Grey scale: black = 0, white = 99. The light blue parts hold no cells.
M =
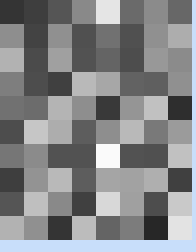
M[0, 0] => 20
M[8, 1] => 74
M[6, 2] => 32
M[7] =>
[24, 57, 72, 36, 64, 63, 68, 25]
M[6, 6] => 31
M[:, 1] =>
[24, 26, 29, 30, 42, 77, 54, 57, 74, 56]
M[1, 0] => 55
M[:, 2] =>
[33, 56, 62, 25, 70, 67, 32, 72, 53, 20]
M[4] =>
[44, 42, 70, 55, 22, 58, 75, 18]
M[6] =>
[46, 54, 32, 32, 97, 32, 31, 75]
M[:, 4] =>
[89, 44, 39, 65, 22, 55, 97, 64, 84, 39]
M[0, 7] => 40
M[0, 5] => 41
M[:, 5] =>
[41, 31, 30, 38, 58, 72, 32, 63, 62, 48]
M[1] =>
[55, 26, 56, 31, 44, 31, 56, 67]

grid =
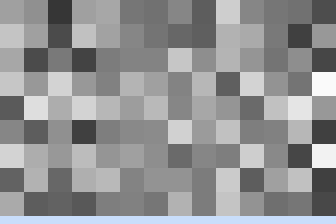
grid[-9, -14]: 62
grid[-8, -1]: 59
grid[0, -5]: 80
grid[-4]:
[52, 36, 56, 25, 49, 53, 54, 81, 60, 75, 49, 50, 71, 25]
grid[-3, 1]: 67
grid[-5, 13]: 59
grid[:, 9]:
[80, 69, 70, 37, 58, 75, 49, 79, 76]
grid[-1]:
[66, 36, 38, 34, 49, 50, 46, 69, 48, 76, 57, 43, 46, 28]
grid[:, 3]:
[62, 75, 26, 59, 82, 25, 73, 68, 34]
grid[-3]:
[82, 67, 59, 73, 58, 62, 55, 41, 52, 49, 80, 53, 27, 94]
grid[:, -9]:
[46, 52, 51, 70, 61, 53, 62, 51, 50]
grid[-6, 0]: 77
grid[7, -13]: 69
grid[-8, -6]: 37
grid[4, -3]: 75
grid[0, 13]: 30
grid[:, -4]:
[52, 66, 58, 82, 41, 49, 80, 36, 57]
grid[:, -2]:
[44, 25, 55, 45, 89, 71, 27, 75, 46]
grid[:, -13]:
[56, 62, 29, 59, 86, 36, 67, 69, 36]
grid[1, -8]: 45
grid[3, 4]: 50
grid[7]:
[38, 69, 40, 68, 72, 51, 57, 57, 48, 79, 36, 62, 75, 25]
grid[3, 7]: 51

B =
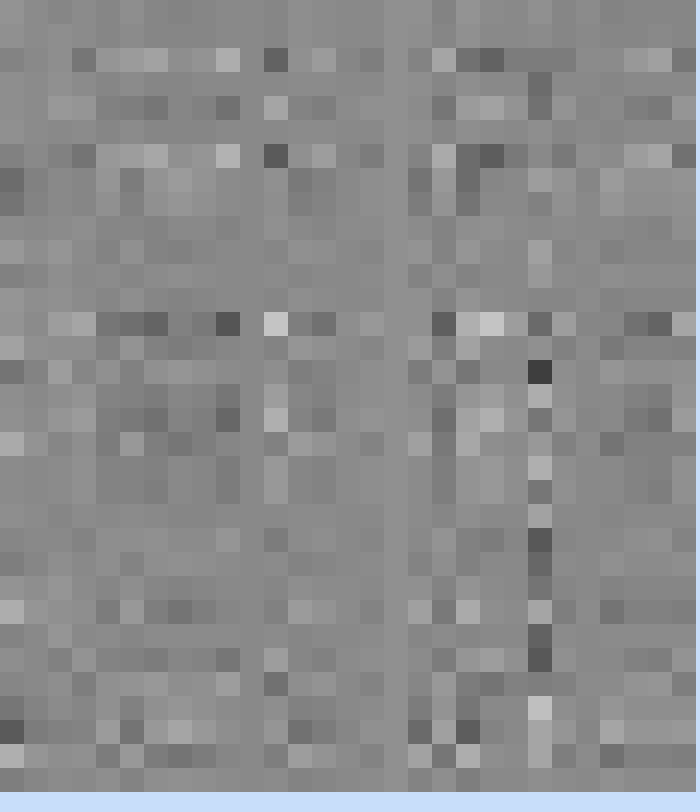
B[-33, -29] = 57
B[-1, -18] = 54
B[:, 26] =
[52, 52, 59, 53, 49, 53, 61, 56, 55, 52, 52, 54, 52, 44, 51, 55, 50, 47, 50, 51, 51, 53, 55, 54, 52, 50, 54, 50, 57, 55, 58, 50, 54]
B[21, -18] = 53
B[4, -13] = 56
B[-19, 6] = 50
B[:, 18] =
[51, 52, 64, 52, 46, 52, 66, 59, 57, 51, 51, 55, 51, 37, 49, 57, 48, 43, 47, 49, 49, 52, 57, 55, 51, 47, 54, 48, 59, 57, 62, 46, 55]
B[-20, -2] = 39
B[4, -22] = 52
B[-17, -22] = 52
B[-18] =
[45, 51, 61, 52, 56, 50, 56, 58, 56, 54, 53, 55, 49, 51, 53, 55, 56, 48, 57, 46, 53, 53, 24, 55, 53, 58, 55, 55, 56]
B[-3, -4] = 64
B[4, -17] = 51
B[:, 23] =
[52, 52, 48, 53, 57, 52, 47, 57, 56, 54, 52, 54, 52, 61, 50, 55, 56, 58, 50, 55, 56, 53, 52, 54, 52, 49, 54, 56, 50, 55, 58, 49, 54]
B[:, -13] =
[56, 56, 56, 56, 56, 56, 56, 56, 56, 56, 56, 56, 56, 56, 56, 56, 56, 56, 56, 56, 56, 56, 56, 56, 56, 56, 56, 56, 56, 56, 56, 56, 56]
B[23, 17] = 51
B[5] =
[56, 54, 53, 54, 52, 54, 52, 52, 52, 53, 53, 53, 54, 54, 53, 53, 56, 55, 52, 55, 54, 53, 55, 52, 53, 52, 53, 53, 53]
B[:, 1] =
[54, 54, 53, 54, 54, 54, 53, 50, 51, 53, 55, 52, 55, 54, 56, 51, 53, 54, 57, 53, 53, 54, 53, 52, 55, 58, 53, 53, 53, 51, 48, 58, 52]
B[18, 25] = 45
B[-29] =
[55, 54, 59, 58, 50, 49, 46, 52, 50, 44, 53, 64, 51, 49, 54, 56, 56, 54, 46, 60, 63, 57, 44, 57, 52, 53, 49, 47, 58]
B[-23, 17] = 57
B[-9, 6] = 52
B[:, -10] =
[57, 56, 44, 55, 60, 55, 42, 42, 45, 55, 58, 51, 57, 68, 63, 46, 58, 63, 65, 57, 57, 55, 50, 50, 57, 66, 52, 58, 48, 46, 36, 67, 49]
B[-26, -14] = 55
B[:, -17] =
[55, 55, 56, 54, 51, 54, 56, 47, 49, 53, 56, 52, 55, 49, 58, 49, 52, 51, 60, 52, 52, 54, 54, 51, 55, 60, 52, 52, 55, 50, 44, 61, 51]
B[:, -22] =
[51, 52, 55, 52, 52, 52, 56, 60, 58, 53, 50, 55, 51, 50, 48, 58, 52, 51, 46, 53, 53, 52, 54, 56, 51, 45, 54, 52, 55, 58, 64, 45, 56]
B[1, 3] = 54
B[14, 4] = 50
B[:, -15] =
[53, 53, 52, 53, 54, 53, 52, 53, 53, 54, 53, 53, 53, 55, 54, 53, 54, 55, 54, 54, 54, 53, 53, 53, 54, 54, 53, 54, 53, 53, 52, 54, 53]
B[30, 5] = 45
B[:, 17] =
[56, 55, 51, 55, 54, 55, 51, 45, 48, 54, 57, 51, 56, 56, 60, 48, 54, 55, 62, 54, 54, 54, 53, 51, 56, 62, 52, 54, 52, 48, 41, 63, 51]
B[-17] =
[55, 53, 55, 57, 51, 50, 48, 52, 51, 46, 53, 61, 52, 50, 54, 55, 56, 54, 48, 58, 61, 56, 67, 56, 53, 53, 50, 48, 57]
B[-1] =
[49, 52, 54, 53, 55, 51, 55, 56, 55, 54, 53, 54, 51, 52, 53, 54, 56, 51, 55, 49, 53, 53, 55, 54, 53, 56, 54, 54, 54]
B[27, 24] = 53
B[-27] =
[50, 53, 50, 45, 59, 61, 65, 56, 58, 69, 53, 35, 56, 61, 52, 48, 56, 51, 66, 42, 36, 47, 53, 47, 55, 54, 61, 64, 44]

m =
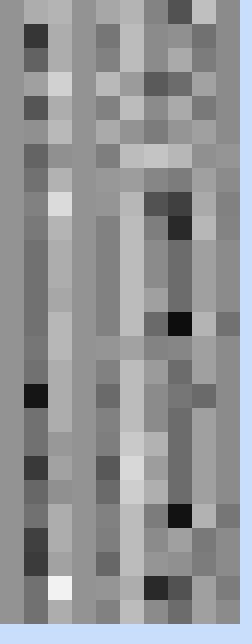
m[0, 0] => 57
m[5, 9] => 54
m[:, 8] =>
[74, 44, 48, 63, 47, 62, 56, 62, 66, 71, 62, 62, 62, 70, 62, 62, 41, 62, 62, 62, 62, 69, 47, 48, 62, 62]
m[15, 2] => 67
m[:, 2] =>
[70, 67, 67, 81, 67, 72, 56, 69, 85, 70, 67, 67, 65, 71, 71, 67, 67, 67, 59, 63, 56, 67, 67, 63, 94, 67]
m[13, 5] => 73
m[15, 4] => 50
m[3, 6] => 35
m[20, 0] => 57
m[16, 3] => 57
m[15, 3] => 57
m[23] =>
[57, 23, 63, 57, 40, 73, 58, 56, 48, 54]
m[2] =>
[57, 38, 67, 57, 50, 73, 54, 66, 48, 54]
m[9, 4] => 50
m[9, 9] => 51
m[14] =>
[57, 46, 71, 57, 58, 63, 51, 52, 62, 54]
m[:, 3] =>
[57, 57, 57, 57, 57, 57, 57, 57, 57, 57, 57, 57, 57, 57, 57, 57, 57, 57, 57, 57, 57, 57, 57, 57, 57, 57]
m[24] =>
[57, 44, 94, 57, 58, 67, 16, 32, 62, 48]
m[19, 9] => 54
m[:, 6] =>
[51, 54, 54, 35, 54, 48, 76, 52, 32, 49, 54, 54, 62, 41, 51, 60, 54, 54, 69, 61, 68, 48, 54, 58, 16, 54]
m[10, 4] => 50
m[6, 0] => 57
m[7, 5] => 61
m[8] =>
[57, 50, 85, 57, 58, 71, 32, 25, 66, 50]
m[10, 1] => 44

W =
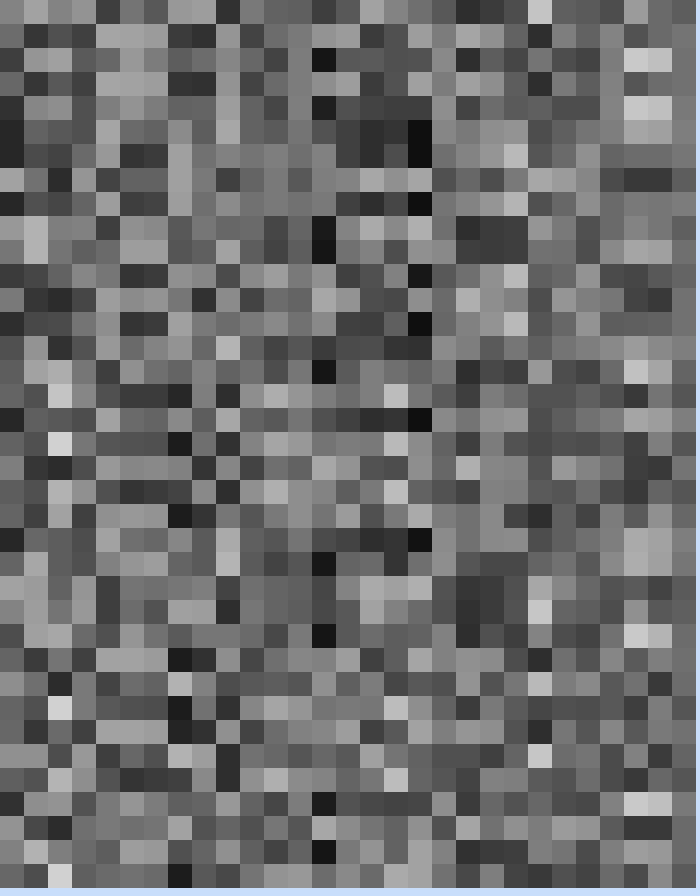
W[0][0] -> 51
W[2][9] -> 52
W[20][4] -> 31
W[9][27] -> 46
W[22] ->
[15, 40, 36, 30, 63, 43, 40, 52, 35, 66, 37, 33, 45, 29, 26, 18, 20, 7, 54, 44, 53, 54, 30, 37, 43, 49, 66, 63, 49]
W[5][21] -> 57
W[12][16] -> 28
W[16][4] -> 31
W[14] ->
[31, 57, 19, 32, 59, 41, 51, 57, 40, 70, 37, 26, 33, 23, 29, 30, 20, 19, 54, 49, 35, 46, 37, 45, 49, 53, 60, 53, 49]
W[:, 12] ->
[37, 47, 48, 48, 49, 45, 43, 34, 44, 39, 36, 47, 39, 44, 33, 46, 58, 45, 59, 38, 55, 55, 45, 33, 37, 36, 47, 52, 33, 58, 50, 33, 54, 48, 33, 38, 59]
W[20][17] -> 38
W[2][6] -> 48
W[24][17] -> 68
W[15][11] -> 30
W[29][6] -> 30
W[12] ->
[47, 21, 17, 27, 61, 54, 57, 46, 19, 54, 26, 42, 39, 65, 57, 30, 28, 55, 41, 68, 55, 50, 30, 58, 49, 46, 26, 22, 44]
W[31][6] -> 31
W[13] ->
[18, 28, 29, 45, 55, 20, 23, 62, 47, 42, 47, 53, 44, 53, 25, 24, 37, 6, 40, 50, 57, 72, 33, 40, 57, 36, 37, 38, 44]
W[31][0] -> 56
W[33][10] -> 38
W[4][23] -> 30
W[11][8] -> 52
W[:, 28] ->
[36, 45, 44, 44, 47, 49, 46, 36, 48, 37, 43, 39, 44, 44, 49, 39, 33, 49, 33, 45, 33, 40, 49, 46, 35, 37, 42, 43, 42, 33, 44, 39, 33, 47, 41, 41, 35]
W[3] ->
[40, 21, 34, 25, 64, 63, 61, 20, 19, 57, 26, 41, 48, 55, 61, 23, 32, 62, 48, 62, 55, 36, 18, 47, 36, 50, 33, 42, 44]
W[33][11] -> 27
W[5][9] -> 65
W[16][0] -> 39
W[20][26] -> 22
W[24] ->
[63, 60, 38, 58, 24, 45, 43, 46, 49, 26, 43, 39, 37, 27, 51, 66, 62, 68, 32, 21, 23, 31, 65, 52, 40, 32, 35, 26, 35]
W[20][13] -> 51
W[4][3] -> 31
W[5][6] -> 38
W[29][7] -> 11
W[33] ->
[19, 55, 57, 32, 47, 58, 48, 37, 39, 59, 38, 27, 48, 11, 32, 28, 26, 27, 55, 23, 40, 32, 40, 30, 28, 50, 78, 74, 47]
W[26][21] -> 24
